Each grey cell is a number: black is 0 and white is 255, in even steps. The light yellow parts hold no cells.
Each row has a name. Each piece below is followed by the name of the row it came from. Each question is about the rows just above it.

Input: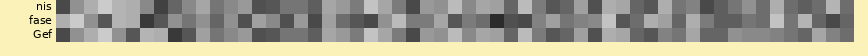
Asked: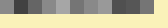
nis
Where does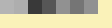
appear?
fase
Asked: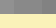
Gef
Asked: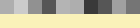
Gef
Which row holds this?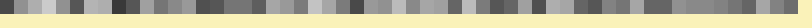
Gef

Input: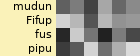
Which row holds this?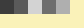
pipu
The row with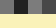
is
fus

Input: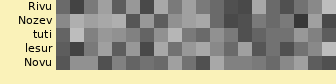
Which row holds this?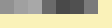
Nozev
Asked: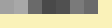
Nozev

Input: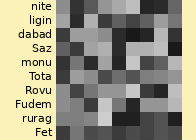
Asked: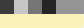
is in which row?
Fudem
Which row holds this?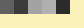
Saz
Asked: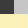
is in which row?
Fudem
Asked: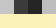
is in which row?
Rovu
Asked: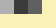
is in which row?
ligin
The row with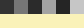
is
monu
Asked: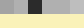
Saz

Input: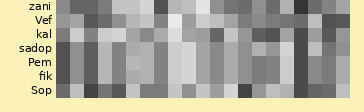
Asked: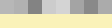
Pem
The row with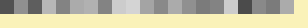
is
fik
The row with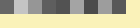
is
kal
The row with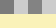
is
kal

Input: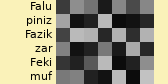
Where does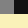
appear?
zar
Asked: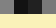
zar
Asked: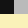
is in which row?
muf
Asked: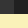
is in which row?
Feki
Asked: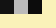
muf

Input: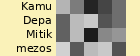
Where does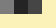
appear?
Kamu
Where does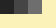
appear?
Kamu
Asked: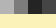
Kamu
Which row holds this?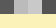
mezos
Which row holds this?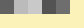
Depa
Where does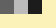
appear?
Mitik
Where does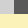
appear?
mezos

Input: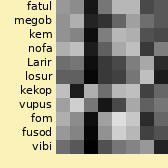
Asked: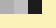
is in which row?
nofa
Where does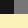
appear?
fatul
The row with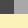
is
vupus
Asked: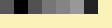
vibi

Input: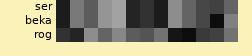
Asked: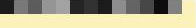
beka
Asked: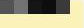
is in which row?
rog
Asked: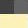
ser
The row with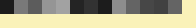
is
ser

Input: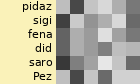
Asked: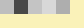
pidaz
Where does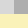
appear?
pidaz
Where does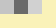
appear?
Pez
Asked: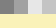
saro
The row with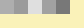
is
fena

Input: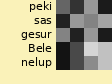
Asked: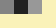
gesur
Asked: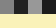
gesur

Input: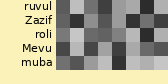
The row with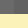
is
roli
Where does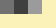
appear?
ruvul

